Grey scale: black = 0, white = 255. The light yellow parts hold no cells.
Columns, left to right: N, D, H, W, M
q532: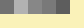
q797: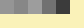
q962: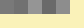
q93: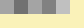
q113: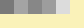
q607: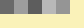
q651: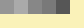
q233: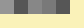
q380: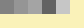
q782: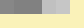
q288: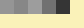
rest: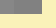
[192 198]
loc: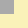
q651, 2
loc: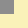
q962, 5
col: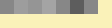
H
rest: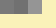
[106 141]
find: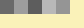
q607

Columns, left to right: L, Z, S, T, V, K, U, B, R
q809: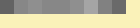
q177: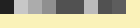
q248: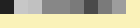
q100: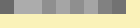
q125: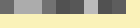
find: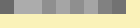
q100
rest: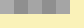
[129 114]
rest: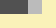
[81 93]
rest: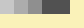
[187  81  93]
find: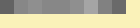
q809
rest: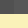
[187  81  93]
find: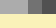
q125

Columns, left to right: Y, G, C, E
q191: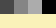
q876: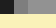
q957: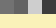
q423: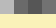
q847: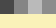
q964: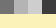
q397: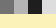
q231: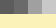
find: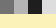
q397
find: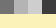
q964
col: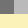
Y
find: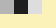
q397
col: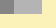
G

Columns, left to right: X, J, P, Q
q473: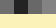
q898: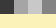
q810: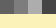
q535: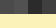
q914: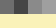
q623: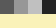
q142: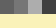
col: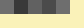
X
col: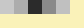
P
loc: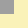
q914, 4
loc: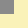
q914, 3
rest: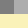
[69]

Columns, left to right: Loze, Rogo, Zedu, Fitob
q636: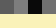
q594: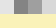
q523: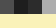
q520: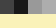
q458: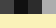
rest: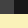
[153 173]
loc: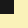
q520, 2
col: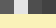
Loze
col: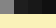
Rogo

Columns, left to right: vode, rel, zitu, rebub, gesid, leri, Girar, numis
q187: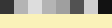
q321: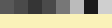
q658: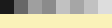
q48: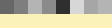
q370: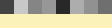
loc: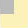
q321, 6
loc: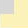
q48, 6
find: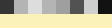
q187

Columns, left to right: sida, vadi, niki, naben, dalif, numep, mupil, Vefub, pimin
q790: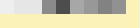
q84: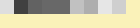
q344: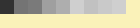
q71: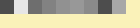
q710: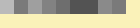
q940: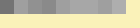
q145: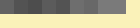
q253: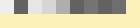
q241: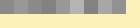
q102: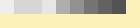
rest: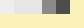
[167 152 130 145]
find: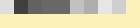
q84
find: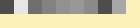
q71
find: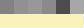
q71
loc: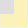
q84, 1
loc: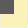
q145, 4

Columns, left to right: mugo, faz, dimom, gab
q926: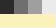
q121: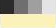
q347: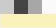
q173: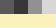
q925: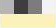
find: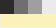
q926
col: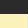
mugo
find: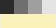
q121

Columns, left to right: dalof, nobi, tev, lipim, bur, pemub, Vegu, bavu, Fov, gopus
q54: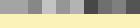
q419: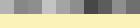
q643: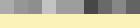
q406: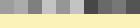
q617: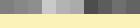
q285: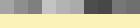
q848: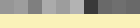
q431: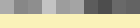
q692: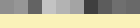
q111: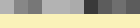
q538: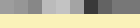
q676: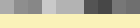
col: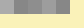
nobi
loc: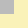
q538, 4
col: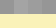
bur
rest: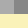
[142 195 157 164  92  77 105  99]

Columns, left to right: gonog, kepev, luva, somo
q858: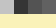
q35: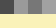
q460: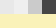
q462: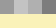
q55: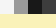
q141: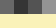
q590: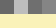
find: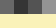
q141
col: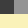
somo
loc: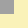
q35, 4
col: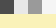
gonog

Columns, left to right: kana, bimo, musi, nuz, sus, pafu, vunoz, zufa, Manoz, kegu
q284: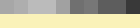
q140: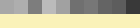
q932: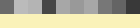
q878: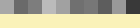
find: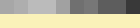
q284
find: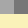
q932
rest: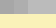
[161 112 119  93  93  57]
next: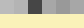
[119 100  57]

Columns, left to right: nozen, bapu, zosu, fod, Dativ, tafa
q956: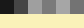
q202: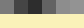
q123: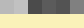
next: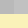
[75 91 83]
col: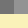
tafa
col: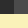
zosu

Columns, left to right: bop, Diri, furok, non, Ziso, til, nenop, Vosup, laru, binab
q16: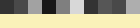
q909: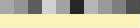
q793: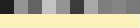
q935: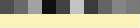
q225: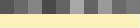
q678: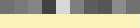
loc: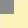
q678, 9
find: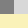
q16
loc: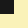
q16, 4

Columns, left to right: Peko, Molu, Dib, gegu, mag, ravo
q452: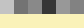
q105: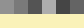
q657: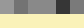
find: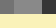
q657
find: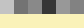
q452
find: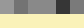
q657
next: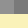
[ 84 173  69]
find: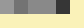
q657
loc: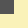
q105, 3

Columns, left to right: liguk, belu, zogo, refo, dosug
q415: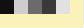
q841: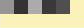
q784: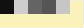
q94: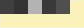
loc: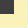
q94, 1
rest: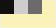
[ 57 225]
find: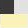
q415
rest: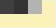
[57 79]

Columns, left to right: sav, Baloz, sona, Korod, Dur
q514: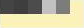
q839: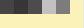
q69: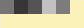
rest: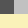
[124]
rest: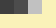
[124]
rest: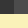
[193 124]
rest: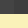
[ 76 193 124]

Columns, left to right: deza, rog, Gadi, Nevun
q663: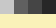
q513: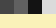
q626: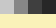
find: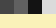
q513
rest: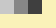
[39]
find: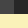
q663
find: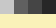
q663

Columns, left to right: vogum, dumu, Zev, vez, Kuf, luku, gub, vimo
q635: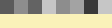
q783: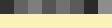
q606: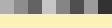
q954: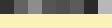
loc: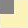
q606, 5
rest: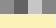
[ 79 155  50]
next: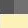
[ 91  42 141]
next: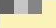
[ 79 155  50]

